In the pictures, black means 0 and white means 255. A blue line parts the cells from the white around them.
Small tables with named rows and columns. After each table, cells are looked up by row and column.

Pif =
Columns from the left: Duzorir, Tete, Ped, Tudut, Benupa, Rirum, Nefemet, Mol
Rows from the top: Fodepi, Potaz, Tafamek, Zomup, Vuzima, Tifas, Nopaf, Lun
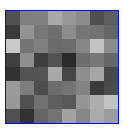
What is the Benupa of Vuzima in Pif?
70
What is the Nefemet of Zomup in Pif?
119
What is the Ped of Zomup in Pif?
62
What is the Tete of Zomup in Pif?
143
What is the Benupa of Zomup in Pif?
42
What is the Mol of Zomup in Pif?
103
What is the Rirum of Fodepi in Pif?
140
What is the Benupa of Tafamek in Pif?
109
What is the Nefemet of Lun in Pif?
170
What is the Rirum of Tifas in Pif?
131

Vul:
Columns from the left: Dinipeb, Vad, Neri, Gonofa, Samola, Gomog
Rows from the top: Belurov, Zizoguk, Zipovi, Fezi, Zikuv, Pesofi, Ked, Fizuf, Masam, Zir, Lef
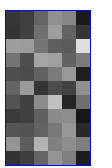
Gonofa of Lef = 148
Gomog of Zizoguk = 53
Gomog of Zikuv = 31
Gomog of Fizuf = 23
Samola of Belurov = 134
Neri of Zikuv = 98
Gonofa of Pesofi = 77
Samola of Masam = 151
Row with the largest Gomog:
Zipovi

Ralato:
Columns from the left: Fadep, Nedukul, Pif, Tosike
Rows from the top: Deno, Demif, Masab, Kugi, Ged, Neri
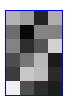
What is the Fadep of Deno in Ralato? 179
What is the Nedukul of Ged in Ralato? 199
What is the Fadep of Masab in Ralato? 131
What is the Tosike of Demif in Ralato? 130
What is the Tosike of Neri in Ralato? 29
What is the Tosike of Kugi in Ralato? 26
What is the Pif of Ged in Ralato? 187

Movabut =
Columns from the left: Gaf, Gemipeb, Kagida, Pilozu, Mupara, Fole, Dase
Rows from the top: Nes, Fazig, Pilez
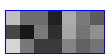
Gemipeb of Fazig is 23
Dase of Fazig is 144
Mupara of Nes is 171
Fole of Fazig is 116
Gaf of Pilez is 213
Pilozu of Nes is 33
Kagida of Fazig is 122
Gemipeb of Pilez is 120
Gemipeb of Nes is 109

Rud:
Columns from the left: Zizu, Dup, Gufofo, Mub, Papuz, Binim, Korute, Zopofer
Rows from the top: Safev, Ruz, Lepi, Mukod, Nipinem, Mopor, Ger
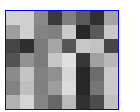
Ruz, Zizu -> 158
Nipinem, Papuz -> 214
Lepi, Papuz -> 86
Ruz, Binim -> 39
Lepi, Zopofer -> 69
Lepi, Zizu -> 69
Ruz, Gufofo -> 131
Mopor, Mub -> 157
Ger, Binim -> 49
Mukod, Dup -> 146
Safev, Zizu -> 209
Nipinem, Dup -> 196

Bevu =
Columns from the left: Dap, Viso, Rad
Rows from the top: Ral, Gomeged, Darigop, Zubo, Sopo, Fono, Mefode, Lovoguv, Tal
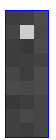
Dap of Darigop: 61
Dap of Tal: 64
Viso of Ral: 63
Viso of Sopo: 61
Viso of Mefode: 62
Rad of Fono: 76
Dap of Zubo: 60
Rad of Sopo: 76
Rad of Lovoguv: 69
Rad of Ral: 76
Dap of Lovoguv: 64
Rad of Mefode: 70
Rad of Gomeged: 72
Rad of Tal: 69
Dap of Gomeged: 69
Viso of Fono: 72
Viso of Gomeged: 204
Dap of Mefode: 56
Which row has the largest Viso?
Gomeged

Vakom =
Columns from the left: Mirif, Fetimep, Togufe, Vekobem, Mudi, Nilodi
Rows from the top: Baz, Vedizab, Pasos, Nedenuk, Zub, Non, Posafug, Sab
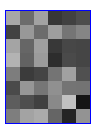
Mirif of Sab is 126
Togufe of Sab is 171
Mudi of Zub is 161
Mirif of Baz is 167
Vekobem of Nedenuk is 45
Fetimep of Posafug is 78
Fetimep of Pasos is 102
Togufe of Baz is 162
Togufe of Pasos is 159
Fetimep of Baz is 108
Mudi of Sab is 36
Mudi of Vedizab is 117
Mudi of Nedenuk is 74
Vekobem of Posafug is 137
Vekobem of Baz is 55
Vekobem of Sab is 101
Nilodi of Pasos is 69
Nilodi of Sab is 147
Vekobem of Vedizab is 158
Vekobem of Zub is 116

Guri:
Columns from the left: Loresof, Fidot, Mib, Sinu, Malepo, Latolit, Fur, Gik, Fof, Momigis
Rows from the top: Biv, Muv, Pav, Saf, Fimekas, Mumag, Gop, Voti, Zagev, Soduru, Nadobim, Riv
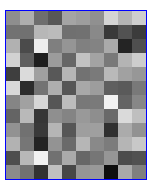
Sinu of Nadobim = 113
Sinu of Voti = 143
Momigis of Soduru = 200
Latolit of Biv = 157
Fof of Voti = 218
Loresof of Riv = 139
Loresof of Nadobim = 78
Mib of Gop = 214
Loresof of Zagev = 146
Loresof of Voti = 100
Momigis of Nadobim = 81
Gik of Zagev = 48
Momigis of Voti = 191
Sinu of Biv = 87
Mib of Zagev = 57
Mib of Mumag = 115
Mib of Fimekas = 160
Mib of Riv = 50
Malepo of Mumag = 86
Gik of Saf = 121

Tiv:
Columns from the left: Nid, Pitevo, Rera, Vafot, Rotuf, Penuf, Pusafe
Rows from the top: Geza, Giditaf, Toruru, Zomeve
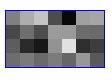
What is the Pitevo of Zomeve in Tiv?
122
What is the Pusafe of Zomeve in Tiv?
89
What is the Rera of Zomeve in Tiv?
105
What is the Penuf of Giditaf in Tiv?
108
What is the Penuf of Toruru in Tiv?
47
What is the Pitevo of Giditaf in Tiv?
111
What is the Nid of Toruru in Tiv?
93
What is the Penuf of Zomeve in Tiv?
152
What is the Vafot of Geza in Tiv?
76
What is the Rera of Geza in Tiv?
195
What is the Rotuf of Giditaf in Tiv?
154
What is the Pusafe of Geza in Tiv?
165
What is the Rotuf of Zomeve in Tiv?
102

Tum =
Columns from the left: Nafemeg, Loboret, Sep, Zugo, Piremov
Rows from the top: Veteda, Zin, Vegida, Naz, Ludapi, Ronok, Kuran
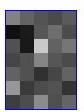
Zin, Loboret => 26
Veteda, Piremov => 90
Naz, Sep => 132
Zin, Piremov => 76
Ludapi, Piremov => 98
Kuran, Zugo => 79
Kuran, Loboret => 77

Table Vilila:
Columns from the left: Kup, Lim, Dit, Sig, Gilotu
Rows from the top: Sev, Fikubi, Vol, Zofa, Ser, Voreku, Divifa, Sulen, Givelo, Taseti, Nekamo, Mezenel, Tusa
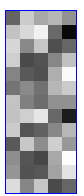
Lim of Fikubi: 216
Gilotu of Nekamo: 253
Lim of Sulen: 207
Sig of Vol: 79
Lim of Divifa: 128
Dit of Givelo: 97
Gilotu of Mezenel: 227
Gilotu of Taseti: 152
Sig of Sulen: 104
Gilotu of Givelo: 183
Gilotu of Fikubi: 9
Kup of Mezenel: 149
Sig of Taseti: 207
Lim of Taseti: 199

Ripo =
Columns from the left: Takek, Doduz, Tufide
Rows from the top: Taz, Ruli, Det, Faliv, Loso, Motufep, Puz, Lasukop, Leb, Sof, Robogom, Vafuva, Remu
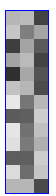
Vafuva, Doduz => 109
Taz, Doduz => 187
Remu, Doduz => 182
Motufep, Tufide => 76
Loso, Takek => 47
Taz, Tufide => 66
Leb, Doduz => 113
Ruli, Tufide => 165

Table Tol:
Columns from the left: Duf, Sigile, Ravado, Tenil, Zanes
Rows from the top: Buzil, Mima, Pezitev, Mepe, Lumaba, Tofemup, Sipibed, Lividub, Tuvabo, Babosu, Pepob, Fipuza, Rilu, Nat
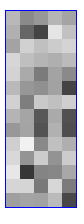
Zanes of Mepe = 187
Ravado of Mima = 68
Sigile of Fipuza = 54
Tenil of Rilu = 215
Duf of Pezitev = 163
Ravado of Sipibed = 201
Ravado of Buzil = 151
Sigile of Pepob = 148
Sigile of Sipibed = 126
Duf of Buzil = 184
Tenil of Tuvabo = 177
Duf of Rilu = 213
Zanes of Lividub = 81
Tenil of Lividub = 170
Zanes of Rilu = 124
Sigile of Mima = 102
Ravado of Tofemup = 144
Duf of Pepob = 216
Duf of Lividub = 180

